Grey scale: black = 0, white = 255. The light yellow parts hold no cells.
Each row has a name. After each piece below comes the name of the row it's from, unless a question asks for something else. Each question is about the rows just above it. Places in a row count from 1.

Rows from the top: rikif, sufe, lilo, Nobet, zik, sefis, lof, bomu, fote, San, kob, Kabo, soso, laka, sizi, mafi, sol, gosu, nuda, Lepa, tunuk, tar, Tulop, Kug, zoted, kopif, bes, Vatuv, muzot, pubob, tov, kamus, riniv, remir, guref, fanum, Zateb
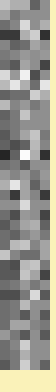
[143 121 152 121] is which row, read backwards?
muzot
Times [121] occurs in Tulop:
1

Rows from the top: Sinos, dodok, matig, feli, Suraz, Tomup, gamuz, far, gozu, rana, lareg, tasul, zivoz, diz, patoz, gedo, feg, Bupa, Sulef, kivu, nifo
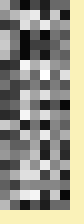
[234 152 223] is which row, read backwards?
matig
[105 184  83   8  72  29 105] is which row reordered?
Sinos
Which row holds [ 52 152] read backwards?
patoz
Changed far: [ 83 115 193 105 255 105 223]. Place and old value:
2, [124]
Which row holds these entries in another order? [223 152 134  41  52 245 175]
gamuz
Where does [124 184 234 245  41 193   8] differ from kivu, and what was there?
6, [202]
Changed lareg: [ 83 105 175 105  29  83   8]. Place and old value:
3, [184]

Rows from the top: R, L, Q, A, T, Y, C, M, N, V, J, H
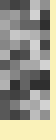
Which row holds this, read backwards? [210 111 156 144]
L
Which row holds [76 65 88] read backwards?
R
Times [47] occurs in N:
3

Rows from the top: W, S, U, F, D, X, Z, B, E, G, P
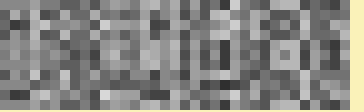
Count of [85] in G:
3
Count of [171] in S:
5
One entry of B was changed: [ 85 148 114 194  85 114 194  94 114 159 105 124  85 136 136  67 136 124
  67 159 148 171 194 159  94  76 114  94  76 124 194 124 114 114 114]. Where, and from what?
29, [85]

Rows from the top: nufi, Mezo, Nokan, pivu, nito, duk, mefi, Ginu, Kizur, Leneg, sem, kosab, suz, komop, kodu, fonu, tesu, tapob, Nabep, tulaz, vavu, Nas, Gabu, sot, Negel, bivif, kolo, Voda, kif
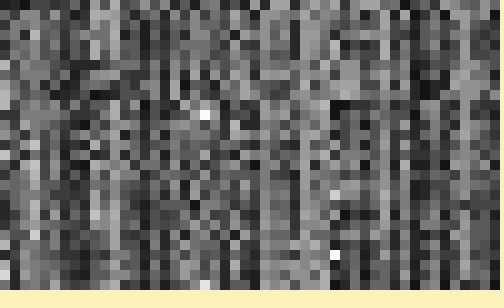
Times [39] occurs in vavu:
3
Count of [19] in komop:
0
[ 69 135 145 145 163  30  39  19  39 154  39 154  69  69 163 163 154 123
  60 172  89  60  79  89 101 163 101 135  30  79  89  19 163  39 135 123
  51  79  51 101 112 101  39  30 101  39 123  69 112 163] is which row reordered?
Kizur
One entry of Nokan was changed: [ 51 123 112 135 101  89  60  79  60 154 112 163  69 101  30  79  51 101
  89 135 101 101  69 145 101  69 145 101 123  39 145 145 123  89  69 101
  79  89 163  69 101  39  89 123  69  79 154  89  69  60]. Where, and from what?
50, [51]

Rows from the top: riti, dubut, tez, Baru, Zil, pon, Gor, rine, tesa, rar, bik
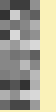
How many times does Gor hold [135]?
3
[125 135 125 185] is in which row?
rine
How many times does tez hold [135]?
2
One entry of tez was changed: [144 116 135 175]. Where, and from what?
1, [135]
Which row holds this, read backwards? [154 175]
Zil
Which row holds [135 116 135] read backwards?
tez
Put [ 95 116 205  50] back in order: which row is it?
dubut

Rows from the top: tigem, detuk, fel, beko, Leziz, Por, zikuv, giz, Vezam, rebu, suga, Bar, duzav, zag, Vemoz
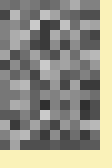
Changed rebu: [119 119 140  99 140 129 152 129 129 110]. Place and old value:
8, [140]
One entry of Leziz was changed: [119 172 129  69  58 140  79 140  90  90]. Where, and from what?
7, [69]
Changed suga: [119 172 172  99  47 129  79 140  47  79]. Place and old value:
3, [163]
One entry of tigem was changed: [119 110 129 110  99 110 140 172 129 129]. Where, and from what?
4, [119]
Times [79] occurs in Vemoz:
5

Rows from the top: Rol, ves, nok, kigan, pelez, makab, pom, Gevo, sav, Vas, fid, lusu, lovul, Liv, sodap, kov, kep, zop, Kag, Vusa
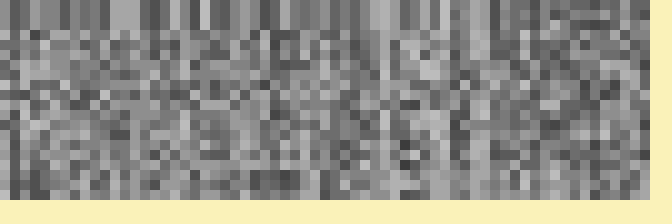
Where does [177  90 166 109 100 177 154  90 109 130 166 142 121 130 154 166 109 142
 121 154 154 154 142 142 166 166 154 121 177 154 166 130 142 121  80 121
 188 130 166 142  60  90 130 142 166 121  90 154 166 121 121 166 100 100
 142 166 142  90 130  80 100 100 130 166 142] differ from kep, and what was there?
4, [100]
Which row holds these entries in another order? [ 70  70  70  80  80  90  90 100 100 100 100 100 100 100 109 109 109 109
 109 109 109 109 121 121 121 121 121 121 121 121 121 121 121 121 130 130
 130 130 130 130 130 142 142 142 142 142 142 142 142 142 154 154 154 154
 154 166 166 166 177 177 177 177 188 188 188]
lovul
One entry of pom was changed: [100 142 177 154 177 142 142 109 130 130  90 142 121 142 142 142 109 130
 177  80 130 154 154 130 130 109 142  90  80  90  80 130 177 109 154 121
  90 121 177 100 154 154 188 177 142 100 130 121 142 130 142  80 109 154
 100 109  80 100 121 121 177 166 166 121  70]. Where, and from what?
31, [90]

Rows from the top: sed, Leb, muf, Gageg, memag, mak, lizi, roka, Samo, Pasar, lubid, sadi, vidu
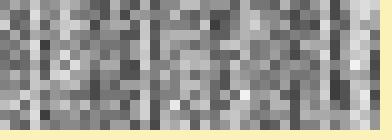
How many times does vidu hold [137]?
5
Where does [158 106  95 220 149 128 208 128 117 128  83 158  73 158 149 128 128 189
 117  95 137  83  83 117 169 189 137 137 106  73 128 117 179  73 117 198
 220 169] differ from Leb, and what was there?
25, [179]
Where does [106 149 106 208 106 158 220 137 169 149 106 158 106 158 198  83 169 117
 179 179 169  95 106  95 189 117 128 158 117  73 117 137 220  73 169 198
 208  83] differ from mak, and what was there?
12, [149]
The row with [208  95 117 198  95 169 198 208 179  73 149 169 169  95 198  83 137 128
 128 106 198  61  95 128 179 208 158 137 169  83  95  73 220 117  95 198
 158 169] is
muf
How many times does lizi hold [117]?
3

